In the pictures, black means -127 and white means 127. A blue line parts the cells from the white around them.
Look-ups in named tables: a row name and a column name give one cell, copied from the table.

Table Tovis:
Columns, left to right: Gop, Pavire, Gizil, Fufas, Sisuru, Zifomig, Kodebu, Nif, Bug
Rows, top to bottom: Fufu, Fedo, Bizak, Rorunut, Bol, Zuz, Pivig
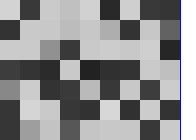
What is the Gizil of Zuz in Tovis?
73
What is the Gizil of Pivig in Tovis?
67
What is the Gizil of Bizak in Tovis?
17
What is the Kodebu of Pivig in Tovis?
71
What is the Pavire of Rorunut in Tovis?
-75
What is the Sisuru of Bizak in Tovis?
73
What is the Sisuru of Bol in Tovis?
58
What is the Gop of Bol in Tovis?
8
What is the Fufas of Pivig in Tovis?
-40
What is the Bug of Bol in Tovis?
76
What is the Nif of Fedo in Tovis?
71
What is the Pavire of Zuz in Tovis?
85
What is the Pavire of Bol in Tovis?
76
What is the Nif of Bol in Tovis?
-66

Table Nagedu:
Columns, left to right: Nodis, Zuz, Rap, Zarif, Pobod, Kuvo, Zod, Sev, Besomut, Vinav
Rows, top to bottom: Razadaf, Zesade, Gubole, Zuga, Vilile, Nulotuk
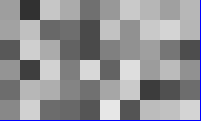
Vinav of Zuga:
17
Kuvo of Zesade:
66
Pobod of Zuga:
88
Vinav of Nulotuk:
84
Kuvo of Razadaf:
24
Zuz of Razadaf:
-78
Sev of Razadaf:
54
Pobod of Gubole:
-53
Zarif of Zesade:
-17
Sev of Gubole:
31
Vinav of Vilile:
-18
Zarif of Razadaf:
43
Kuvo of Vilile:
38
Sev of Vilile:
-67
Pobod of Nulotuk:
-42
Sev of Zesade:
73
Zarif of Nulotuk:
-23
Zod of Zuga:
94
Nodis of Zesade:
34

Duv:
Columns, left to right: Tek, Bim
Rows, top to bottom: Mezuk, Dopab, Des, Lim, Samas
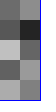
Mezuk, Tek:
-19
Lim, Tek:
-30
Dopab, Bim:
-91
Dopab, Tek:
-40
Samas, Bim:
0
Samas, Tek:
44
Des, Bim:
-26
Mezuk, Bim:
13
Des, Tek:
64
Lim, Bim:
26

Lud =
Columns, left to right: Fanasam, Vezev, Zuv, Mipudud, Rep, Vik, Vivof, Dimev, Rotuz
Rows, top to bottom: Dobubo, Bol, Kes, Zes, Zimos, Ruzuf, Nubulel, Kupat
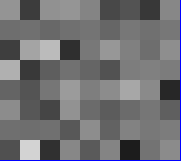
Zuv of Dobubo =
17
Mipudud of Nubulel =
-39
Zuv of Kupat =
-79
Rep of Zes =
-26
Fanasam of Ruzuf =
12
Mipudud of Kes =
-80
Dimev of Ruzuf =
-9
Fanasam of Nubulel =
-16

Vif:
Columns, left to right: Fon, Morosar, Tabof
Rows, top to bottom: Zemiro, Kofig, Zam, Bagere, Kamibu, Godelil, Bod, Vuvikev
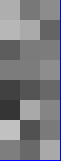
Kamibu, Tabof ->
-23
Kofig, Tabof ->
-27
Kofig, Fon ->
55
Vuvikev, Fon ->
-1
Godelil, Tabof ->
5
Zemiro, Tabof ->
12
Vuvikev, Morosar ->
-22
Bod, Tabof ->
-5
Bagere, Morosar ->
-3
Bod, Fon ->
65

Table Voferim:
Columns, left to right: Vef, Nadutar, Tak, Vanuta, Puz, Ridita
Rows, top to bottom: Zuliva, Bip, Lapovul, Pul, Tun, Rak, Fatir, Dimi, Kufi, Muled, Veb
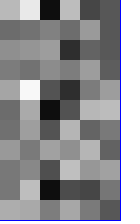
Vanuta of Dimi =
16
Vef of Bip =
-19
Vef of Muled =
-8
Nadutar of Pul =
-13
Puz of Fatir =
-27
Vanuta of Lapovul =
-81
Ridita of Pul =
-34
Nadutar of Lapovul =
21
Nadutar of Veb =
41
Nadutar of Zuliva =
105
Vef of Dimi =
25
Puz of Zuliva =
-57
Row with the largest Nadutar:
Tun

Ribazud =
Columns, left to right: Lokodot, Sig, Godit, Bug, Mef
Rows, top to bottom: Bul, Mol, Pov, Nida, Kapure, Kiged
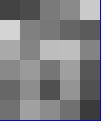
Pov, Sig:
4
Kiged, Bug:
-15
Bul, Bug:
10
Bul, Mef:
74
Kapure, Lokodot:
-24
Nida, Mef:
-40
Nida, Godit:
-9
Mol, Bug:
-26
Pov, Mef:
3
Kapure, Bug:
20
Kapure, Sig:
13
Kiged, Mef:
-68
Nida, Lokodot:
9
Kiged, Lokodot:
-14
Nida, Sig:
26
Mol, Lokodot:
84
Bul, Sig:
-52
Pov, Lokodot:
41
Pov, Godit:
61
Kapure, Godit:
-47

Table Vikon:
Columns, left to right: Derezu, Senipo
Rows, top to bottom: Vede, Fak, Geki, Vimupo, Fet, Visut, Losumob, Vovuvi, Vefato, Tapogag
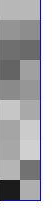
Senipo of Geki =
-21
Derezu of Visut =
70
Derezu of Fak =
20
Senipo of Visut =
41
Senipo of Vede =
56
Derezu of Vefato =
53
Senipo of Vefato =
-13
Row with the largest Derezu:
Visut

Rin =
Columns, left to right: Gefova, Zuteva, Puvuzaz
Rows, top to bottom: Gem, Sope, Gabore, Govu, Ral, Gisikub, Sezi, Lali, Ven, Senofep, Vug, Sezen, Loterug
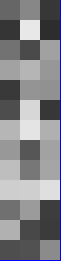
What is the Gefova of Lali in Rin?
24
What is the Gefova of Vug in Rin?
-15
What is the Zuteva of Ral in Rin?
20
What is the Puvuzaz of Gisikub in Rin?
-72
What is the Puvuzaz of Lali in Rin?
34
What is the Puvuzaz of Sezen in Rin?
-68
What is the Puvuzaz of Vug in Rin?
-66
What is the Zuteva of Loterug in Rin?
-46
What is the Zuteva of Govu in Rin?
53
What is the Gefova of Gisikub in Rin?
-50
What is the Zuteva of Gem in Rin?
7
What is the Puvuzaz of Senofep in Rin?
95
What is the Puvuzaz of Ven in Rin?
37
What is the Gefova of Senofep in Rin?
78
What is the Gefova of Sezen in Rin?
49
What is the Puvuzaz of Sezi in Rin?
48

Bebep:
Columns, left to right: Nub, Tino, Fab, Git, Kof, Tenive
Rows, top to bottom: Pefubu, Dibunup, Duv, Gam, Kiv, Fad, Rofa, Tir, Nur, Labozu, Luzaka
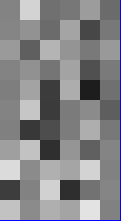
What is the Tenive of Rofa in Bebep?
-7
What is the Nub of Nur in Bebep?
91
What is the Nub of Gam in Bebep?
3
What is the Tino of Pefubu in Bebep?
83
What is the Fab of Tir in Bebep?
-80
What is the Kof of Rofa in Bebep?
46
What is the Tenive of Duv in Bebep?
25
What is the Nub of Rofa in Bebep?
0
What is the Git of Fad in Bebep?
-4
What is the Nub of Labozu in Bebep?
-66
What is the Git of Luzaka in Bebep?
36
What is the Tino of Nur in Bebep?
11
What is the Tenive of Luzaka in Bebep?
1
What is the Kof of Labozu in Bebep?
-13
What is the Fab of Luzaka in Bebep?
47
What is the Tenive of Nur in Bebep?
1
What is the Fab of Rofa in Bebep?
-50
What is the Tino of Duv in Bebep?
-32
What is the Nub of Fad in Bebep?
3
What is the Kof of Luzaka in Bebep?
99
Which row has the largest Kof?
Luzaka

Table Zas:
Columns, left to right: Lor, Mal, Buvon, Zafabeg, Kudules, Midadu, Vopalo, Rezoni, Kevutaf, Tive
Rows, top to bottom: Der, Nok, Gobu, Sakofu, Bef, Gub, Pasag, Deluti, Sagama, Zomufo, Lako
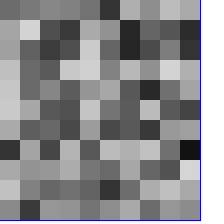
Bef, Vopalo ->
-39
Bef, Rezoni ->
-86
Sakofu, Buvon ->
-37
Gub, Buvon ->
-39
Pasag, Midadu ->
-54
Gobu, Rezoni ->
-52
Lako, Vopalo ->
41
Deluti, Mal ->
36
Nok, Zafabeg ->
-69
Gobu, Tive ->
-76
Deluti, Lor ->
-75
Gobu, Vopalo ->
-89
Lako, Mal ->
-69
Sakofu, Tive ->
48
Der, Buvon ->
7
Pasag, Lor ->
42
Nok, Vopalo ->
-88
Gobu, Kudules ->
75
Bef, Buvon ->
6
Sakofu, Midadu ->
2

